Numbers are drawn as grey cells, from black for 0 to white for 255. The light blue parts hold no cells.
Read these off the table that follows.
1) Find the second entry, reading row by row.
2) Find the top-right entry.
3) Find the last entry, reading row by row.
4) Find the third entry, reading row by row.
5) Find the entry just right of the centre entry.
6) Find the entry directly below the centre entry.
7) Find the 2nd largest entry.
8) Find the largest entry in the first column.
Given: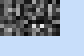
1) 111
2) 9
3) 24
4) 123
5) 151
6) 9
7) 219
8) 151

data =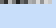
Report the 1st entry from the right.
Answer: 201
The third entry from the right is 148
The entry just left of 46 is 106
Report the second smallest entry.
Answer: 46

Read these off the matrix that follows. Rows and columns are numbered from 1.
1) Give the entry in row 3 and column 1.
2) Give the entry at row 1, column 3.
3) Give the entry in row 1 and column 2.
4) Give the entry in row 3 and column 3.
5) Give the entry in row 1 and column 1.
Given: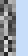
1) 52
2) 181
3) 52
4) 97
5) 124

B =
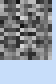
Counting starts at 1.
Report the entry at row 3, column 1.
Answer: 172
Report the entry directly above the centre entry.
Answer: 62
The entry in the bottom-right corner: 188
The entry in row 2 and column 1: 188
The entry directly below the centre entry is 75
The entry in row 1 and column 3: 75
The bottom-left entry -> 91
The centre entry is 143
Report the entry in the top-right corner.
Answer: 46
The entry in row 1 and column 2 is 46
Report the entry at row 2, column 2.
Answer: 143
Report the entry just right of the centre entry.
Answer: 172
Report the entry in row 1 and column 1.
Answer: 143

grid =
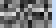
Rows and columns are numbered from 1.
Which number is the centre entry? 51
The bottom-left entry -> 164
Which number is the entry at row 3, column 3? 106
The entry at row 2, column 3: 164
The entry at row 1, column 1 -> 164
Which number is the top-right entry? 164
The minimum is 10
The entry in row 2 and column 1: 106
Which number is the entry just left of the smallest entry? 51
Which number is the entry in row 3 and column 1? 93
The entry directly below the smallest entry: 51
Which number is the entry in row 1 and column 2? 63
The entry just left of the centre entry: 164
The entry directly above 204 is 118
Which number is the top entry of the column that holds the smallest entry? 106
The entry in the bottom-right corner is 164
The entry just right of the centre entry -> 106
